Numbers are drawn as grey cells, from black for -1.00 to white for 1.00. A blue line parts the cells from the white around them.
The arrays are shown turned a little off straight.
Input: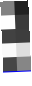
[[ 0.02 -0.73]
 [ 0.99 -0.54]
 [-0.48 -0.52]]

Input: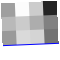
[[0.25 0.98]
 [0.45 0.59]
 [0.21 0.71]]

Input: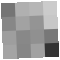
[[-0.08  0.38]
 [ 0.06  0.27]
 [ 0.24  0.07]]

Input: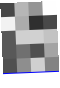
[[-0.44  0.43]
 [ 0.90  0.35]
 [-0.31  0.63]]

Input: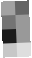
[[ 0.27 -0.21]
 [-0.09  0.20]
 [-0.79  0.20]]

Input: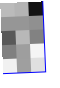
[[ 0.47  0.41]
 [ 0.18  0.18]
 [-0.30  0.44]]

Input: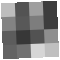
[[ 0.48 -0.35]
 [ 0.03 -0.31]
 [-0.28 -0.57]]
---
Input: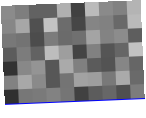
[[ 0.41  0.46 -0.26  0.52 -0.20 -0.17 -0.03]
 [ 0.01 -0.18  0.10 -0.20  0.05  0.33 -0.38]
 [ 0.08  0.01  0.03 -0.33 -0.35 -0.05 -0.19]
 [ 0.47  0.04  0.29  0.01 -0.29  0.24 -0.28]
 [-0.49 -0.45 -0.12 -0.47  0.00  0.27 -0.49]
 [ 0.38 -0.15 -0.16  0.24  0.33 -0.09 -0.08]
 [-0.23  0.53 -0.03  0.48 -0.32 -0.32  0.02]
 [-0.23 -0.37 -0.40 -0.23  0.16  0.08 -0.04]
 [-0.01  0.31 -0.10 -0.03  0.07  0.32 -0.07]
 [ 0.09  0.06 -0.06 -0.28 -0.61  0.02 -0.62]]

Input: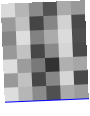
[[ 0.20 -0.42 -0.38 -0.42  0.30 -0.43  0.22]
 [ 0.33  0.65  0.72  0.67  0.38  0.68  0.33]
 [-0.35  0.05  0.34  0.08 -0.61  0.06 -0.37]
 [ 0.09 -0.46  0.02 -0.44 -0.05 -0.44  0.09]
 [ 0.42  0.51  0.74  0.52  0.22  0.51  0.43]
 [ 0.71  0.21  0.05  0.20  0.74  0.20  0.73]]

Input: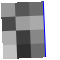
[[-0.15  0.33  0.06 -0.15]
 [-0.32  0.24 -0.52 -0.63]
 [ 0.19 -0.42  0.35  0.52]]

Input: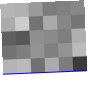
[[ 0.06 -0.08  0.37  0.47 -0.54]
 [ 0.00  0.06 -0.01  0.15 -0.02]
 [-0.02  0.33  0.08  0.00  0.34]
 [ 0.21 -0.10  0.12  0.15 -0.11]
 [ 0.39  0.60 -0.32 -0.01  0.46]
 [ 0.42  0.34 -0.25 -0.10  0.41]]

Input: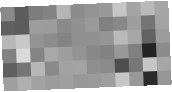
[[ 0.30  0.29  0.22  0.10  0.30  0.18]
 [ 0.46 -0.09 -0.23 -0.72  0.55 -0.67]
 [ 0.29  0.24  0.31  0.00 -0.07  0.19]
 [ 0.55  0.07  0.46  0.20 -0.39  0.56]
 [ 0.20  0.00  0.17  0.02  0.09  0.25]
 [ 0.15  0.21  0.14  0.07  0.11  0.21]
 [ 0.10  0.14  0.13  0.16  0.28  0.19]
 [ 0.42  0.08  0.03  0.24  0.27  0.25]
 [ 0.03  0.22  0.10  0.32  0.08  0.22]
 [-0.03  0.23  0.15  0.04  0.44  0.27]
 [-0.28 -0.27  0.57  0.71 -0.08  0.37]
 [ 0.08 -0.25  0.44  0.02 -0.25  0.25]]

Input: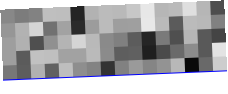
[[-0.39  0.01 -0.47  0.78  0.61]
 [ 0.43  0.44 -0.30 -0.30 -0.18]
 [ 0.75  0.47  0.43  0.10 -0.93]
 [ 0.46 -0.29 -0.38 -0.17  0.44]
 [ 0.43  0.46 -0.04 -0.42  0.15]
 [ 0.81  0.82 -0.71 -0.76  0.04]
 [ 0.56  0.25 -0.28 -0.25  0.21]
 [ 0.45  0.24  0.00 -0.26  0.01]
 [ 0.47  0.47  0.08  0.09 -0.60]
 [ 0.40  0.22  0.45  0.46  0.03]
 [-0.72 -0.67  0.67  0.27  0.11]
 [ 0.49  0.27  0.41  0.27  0.49]
 [ 0.50 -0.11  0.13  0.50 -0.24]
 [ 0.02  0.67 -0.38  0.51  0.39]
 [-0.03  0.40  0.39 -0.29 -0.27]
 [ 0.07  0.18  0.24  0.24 -0.07]]
